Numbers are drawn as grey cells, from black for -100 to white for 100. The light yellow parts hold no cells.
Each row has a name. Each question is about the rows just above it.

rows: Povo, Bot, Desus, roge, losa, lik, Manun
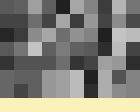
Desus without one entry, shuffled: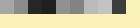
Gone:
[-14]
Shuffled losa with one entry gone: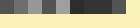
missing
[-47]
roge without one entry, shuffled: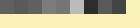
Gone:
[53]
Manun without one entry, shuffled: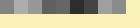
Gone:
[47]
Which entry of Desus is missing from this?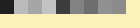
[-70]
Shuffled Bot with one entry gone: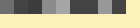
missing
[-41]

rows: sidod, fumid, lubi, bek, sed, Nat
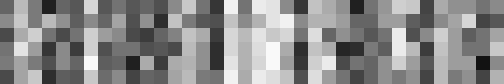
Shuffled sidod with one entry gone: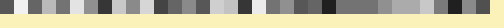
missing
[18]
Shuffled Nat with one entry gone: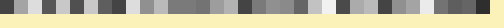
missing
[-15]
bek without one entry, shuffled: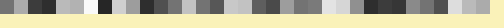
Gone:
[84]
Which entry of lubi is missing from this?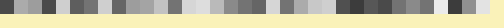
[2]

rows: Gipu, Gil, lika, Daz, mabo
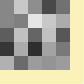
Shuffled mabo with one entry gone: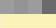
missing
[39]
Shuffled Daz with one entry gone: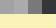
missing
[-64]

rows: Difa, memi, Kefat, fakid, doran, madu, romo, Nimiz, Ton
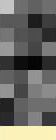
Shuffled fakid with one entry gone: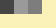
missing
[-24]
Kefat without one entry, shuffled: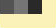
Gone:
[-40]
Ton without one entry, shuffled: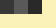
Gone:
[3]
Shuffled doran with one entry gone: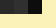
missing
[-96]
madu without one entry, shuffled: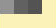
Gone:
[-19]

